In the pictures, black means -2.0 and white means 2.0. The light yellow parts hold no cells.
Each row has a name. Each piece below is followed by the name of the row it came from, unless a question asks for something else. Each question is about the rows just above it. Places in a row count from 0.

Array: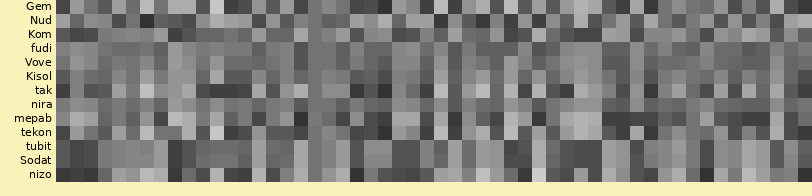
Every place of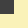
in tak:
0 11 12 26 36 53
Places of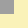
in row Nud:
0 12 21 25 26 52
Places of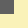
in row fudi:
7 14 20 30 31 32 35 39 40 45 50
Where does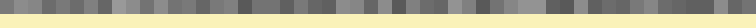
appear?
nira

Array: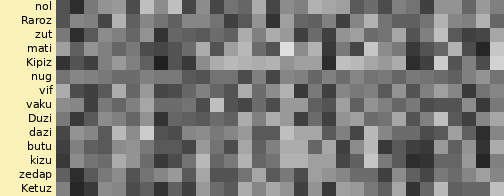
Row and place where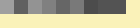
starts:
vaku, 20
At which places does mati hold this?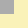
10
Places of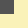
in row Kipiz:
1 8 28
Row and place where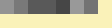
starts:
butu, 5
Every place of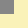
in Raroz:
1 6 9 10 21 28

